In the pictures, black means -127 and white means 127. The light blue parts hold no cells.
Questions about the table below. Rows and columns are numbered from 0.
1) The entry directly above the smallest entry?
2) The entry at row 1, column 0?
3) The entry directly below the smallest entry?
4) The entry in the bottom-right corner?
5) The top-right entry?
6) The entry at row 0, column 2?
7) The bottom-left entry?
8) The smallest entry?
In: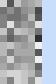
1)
-13
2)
-13
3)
112
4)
97
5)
56
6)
69
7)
56
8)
-80

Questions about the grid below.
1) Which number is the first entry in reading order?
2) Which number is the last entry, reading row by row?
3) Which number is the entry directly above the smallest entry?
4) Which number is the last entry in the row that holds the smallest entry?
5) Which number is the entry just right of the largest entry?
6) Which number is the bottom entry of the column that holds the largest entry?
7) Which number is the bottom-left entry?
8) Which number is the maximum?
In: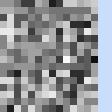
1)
21
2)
76
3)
47
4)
-111
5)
47
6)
5
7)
5
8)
121

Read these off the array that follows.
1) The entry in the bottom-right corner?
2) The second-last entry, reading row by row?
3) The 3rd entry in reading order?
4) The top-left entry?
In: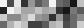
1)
77
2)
-21
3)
103
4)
116

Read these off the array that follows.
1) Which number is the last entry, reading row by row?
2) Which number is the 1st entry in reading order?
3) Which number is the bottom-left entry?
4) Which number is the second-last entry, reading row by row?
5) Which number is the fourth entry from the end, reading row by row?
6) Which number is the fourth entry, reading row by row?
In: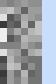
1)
-11
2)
15
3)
-54
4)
-11
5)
2
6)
28
